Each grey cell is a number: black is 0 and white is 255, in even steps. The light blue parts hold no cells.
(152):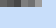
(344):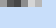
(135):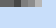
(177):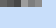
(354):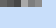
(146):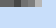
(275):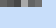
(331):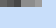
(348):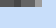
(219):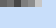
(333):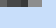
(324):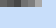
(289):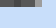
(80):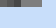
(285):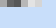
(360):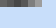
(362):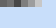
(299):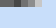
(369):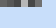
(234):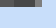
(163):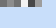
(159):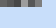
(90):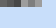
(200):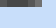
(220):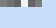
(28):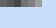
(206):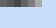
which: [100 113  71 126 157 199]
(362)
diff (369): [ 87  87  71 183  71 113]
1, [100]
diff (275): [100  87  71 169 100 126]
6, [113]

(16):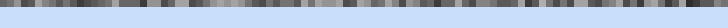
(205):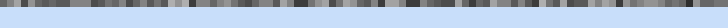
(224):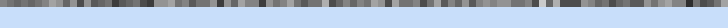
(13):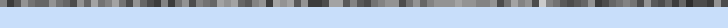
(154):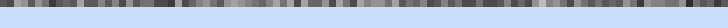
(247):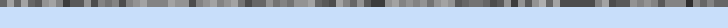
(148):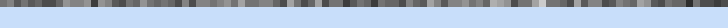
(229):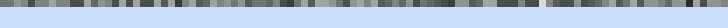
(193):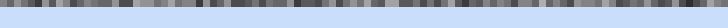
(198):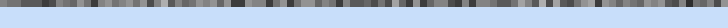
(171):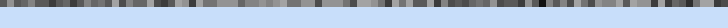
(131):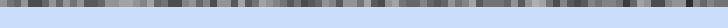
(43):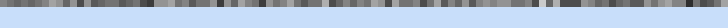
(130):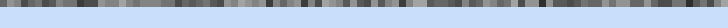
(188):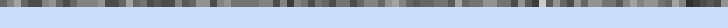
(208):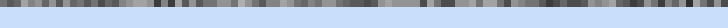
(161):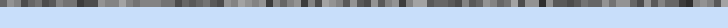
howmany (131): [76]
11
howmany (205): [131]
21

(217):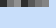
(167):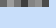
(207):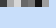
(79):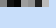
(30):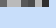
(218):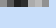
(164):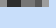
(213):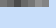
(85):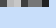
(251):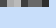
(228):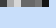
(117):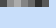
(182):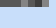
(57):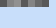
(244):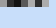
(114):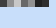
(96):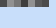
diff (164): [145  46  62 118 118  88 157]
3, [46]
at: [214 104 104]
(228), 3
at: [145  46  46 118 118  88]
(164), 1

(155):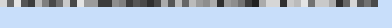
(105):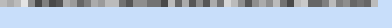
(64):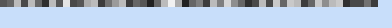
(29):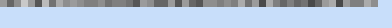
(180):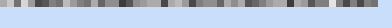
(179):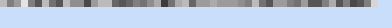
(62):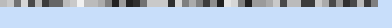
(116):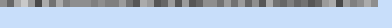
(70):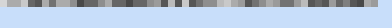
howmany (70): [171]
9
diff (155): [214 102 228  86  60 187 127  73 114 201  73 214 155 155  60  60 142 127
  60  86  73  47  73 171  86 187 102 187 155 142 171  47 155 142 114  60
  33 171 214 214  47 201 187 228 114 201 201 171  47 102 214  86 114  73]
12, [228]
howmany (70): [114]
5
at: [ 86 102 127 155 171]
(180), 36
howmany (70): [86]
8
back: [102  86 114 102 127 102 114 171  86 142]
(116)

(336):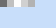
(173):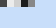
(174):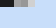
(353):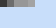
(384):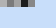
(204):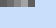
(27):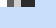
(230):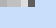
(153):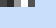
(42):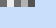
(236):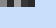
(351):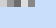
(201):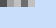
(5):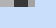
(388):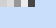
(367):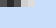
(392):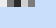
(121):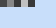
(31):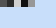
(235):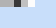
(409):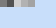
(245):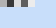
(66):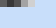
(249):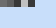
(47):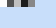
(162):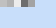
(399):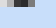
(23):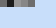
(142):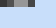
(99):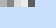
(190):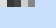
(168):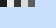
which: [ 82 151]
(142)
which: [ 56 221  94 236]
(245)
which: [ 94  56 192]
(249)
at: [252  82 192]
(47), 1
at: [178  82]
(42), 4
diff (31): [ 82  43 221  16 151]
3, [208]

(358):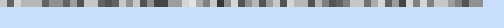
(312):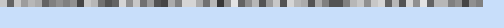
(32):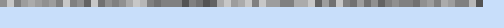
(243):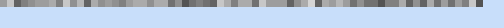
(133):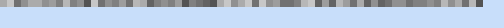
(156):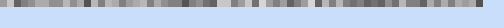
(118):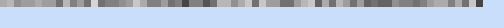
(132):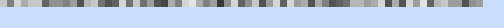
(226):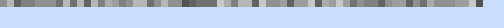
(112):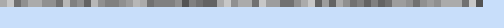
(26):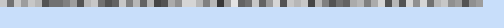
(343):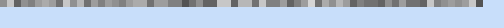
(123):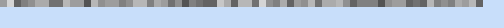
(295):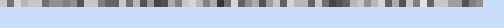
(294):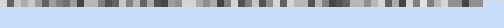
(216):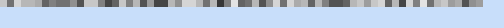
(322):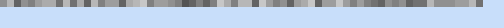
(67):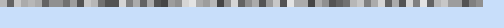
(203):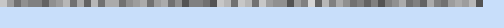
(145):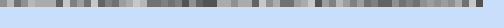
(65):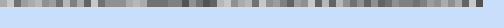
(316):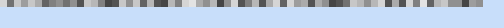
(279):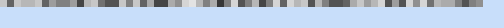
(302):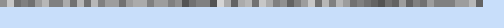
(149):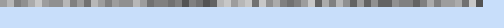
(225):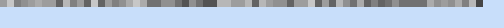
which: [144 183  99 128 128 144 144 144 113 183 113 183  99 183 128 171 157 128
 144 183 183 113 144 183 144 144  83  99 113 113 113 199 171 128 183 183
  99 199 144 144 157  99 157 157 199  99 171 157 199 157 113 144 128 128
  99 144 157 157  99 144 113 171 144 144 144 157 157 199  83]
(226)
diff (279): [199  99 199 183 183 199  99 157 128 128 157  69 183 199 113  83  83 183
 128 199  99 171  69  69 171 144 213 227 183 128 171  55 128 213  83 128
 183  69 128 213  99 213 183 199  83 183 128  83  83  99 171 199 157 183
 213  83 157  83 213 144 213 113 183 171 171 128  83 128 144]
18, [199]
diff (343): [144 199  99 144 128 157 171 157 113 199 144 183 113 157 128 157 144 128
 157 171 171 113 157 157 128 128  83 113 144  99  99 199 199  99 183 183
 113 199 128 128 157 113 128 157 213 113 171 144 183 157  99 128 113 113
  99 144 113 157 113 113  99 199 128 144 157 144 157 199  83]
42, [99]

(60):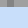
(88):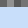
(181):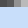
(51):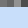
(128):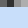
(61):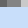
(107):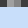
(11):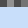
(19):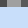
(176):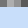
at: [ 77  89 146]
(181), 1
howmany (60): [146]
0
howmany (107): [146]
0
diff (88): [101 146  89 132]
4, [116]
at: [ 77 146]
(11), 1

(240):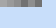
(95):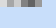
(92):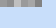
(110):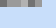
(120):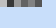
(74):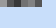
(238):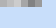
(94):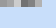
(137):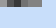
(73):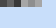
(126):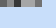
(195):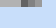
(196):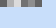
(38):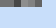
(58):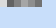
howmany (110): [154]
3
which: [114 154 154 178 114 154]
(110)
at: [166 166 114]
(126), 4
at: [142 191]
(92), 2
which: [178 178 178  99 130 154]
(195)
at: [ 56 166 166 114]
(126), 3

